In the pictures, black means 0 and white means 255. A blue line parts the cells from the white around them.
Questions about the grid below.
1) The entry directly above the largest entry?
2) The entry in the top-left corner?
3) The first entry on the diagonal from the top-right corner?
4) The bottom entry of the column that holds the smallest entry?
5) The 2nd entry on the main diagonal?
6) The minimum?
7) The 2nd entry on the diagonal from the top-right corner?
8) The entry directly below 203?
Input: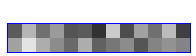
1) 181
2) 91
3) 64
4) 97
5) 227
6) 50
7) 146
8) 119

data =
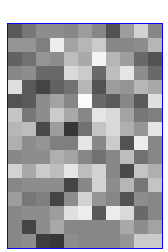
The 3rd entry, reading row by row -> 141
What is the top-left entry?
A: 90
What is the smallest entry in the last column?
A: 82
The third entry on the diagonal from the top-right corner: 157
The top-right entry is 135
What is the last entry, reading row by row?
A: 203
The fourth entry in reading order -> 141
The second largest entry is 244
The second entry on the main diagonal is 149
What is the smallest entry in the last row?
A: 54
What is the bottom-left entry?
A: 135
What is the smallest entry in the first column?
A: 82
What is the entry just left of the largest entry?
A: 135
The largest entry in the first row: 210
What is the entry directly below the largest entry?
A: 135
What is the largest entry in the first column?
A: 223
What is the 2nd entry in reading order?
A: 119
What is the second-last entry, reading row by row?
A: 203
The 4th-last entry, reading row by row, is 135

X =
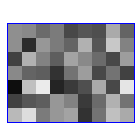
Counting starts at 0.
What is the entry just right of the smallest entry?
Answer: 192
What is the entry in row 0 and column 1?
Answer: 137
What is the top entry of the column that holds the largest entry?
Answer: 107
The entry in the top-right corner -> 100
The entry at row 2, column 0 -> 65
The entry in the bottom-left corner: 185
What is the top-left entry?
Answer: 143
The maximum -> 235
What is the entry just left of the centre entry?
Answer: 50
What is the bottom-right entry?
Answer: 170
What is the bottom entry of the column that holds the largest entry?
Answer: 123
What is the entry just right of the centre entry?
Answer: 157
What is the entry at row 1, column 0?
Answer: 143
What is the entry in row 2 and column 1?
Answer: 177
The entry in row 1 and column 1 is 44

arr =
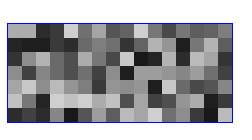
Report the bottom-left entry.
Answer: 44
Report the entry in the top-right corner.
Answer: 126
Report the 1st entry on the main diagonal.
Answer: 172
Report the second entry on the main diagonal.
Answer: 30
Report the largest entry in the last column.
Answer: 186
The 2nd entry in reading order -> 172
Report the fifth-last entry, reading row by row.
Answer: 112
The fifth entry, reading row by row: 207
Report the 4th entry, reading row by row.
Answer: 58
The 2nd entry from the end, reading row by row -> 24
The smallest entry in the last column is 52
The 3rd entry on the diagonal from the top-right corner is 186
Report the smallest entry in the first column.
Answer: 36
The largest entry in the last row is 207
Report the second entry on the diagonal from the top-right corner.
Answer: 179
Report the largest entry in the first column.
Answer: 193
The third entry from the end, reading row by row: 58
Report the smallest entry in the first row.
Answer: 44

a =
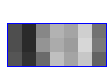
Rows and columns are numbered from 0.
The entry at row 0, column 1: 42
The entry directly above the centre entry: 178
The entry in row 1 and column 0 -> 78
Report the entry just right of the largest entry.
122
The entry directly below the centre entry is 191
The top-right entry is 114

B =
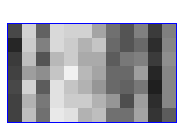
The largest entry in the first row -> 217
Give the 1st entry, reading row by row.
72
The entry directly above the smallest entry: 38
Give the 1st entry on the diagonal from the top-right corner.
128
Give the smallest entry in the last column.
92
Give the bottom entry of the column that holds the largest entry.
225
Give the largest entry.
241
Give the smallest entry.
31
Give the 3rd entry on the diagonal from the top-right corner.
128
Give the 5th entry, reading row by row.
210
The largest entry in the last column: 142
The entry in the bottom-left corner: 65
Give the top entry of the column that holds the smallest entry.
59
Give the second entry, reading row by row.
210
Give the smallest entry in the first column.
38
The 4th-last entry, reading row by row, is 112
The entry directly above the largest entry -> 204
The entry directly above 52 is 45
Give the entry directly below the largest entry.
197
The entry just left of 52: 164
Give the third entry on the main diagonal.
84

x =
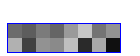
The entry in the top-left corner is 108
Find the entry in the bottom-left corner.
177
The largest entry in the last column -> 146
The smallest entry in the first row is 93
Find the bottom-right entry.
16

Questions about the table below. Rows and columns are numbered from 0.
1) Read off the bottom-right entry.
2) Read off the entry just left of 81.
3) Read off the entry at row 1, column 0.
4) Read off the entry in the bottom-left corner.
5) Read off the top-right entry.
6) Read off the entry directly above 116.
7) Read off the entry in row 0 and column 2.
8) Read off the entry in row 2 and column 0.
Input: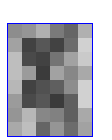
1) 162
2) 66
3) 162
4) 169
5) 176
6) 66
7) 176
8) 190

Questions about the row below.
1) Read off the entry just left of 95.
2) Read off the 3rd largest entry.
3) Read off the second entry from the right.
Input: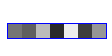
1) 117
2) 150
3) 61

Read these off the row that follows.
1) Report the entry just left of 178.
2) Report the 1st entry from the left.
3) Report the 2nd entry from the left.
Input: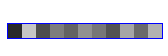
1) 106
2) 41
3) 198
